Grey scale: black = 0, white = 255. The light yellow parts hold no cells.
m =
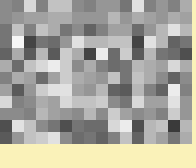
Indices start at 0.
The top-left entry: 139
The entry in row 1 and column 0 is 139
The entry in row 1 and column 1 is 150
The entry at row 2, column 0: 117
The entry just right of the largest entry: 68
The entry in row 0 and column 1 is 129
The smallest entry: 58
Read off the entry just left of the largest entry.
117
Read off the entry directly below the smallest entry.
117
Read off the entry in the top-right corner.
172
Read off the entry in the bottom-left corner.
90
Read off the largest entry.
246
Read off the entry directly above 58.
204
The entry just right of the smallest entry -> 183
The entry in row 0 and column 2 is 216
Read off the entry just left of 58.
194
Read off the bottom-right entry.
172
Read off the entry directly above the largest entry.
194
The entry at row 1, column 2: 161

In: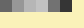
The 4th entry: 194
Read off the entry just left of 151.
102
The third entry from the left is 182
